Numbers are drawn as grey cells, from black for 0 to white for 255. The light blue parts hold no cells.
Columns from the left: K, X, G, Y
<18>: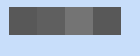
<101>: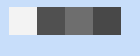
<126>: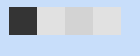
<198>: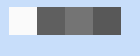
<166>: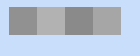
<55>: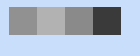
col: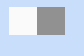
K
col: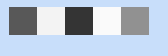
K
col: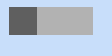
X

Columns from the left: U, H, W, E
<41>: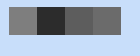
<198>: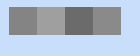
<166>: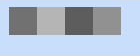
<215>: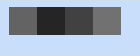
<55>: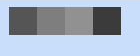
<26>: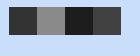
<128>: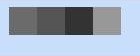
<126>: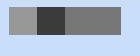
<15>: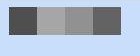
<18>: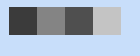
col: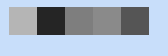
H
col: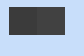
E

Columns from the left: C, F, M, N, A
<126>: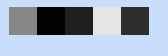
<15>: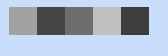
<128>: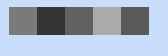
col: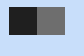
M
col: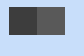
A
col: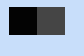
F
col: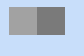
C

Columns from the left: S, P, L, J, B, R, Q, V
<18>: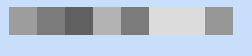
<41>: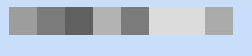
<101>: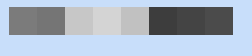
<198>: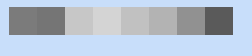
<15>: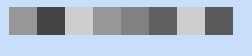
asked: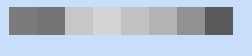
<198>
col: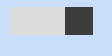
R
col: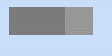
S
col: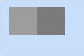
S
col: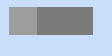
S
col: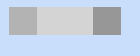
J

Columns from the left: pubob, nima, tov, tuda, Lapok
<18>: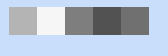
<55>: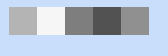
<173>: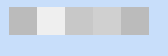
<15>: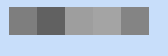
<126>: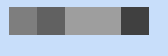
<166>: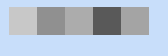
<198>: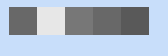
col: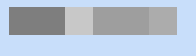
tov
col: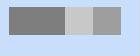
tov

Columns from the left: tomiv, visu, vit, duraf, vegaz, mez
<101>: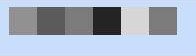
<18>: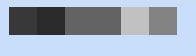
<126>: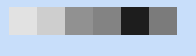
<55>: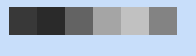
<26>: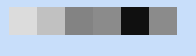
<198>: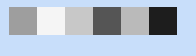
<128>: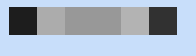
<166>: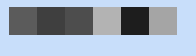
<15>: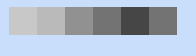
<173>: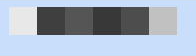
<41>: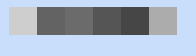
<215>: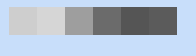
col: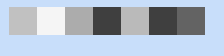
visu
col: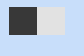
tomiv

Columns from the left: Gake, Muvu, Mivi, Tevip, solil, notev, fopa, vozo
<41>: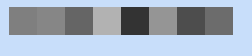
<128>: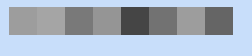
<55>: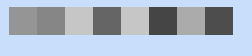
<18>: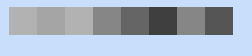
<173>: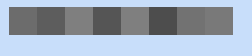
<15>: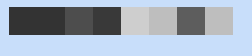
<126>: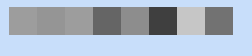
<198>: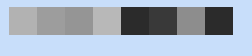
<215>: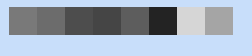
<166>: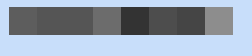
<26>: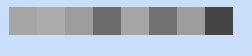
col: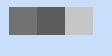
fopa
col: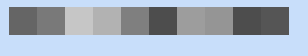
Mivi

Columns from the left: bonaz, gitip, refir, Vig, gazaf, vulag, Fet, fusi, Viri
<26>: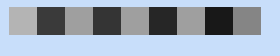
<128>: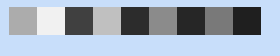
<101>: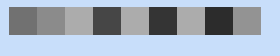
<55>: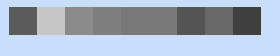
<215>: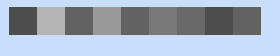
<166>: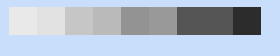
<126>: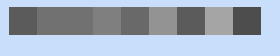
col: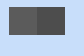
bonaz
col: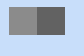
refir
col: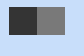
vulag

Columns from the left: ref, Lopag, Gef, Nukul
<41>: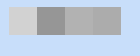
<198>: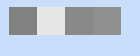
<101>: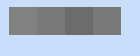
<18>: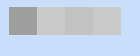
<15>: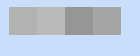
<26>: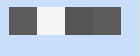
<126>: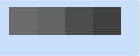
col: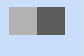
ref
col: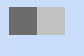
Gef

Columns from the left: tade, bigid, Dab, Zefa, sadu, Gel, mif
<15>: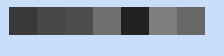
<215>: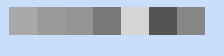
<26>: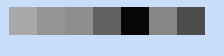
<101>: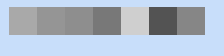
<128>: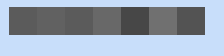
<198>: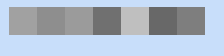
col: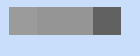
bigid
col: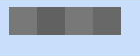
Zefa
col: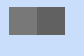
Zefa
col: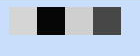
sadu
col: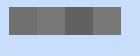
Zefa
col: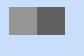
bigid
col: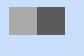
tade

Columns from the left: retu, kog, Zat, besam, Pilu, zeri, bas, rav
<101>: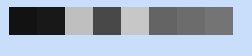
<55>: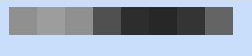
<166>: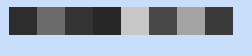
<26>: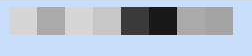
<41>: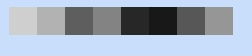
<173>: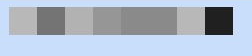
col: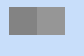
besam
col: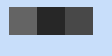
zeri
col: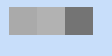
kog
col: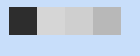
retu

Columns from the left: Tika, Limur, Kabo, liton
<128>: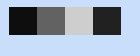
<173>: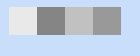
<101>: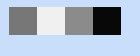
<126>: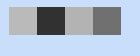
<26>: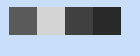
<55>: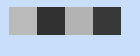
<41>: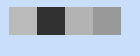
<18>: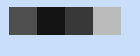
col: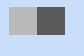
Tika
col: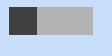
Kabo
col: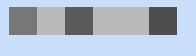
Tika
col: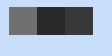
liton
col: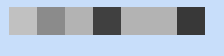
Kabo

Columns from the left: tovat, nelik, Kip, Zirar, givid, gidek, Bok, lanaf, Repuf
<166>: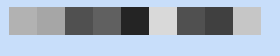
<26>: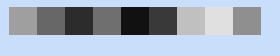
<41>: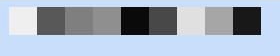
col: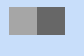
nelik
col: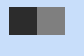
Kip
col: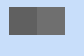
Zirar
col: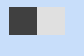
lanaf
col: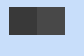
gidek
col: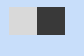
gidek
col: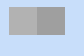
tovat

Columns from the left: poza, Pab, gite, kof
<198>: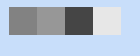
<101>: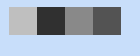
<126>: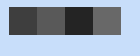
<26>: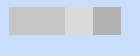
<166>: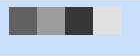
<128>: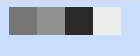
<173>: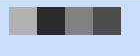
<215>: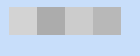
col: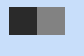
gite
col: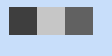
poza
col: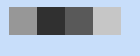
Pab
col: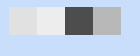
kof
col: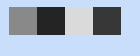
gite

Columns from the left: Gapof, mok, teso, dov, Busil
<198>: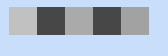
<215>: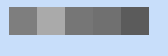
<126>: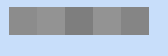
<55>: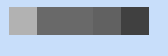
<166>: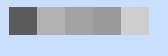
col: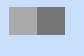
teso
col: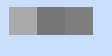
teso

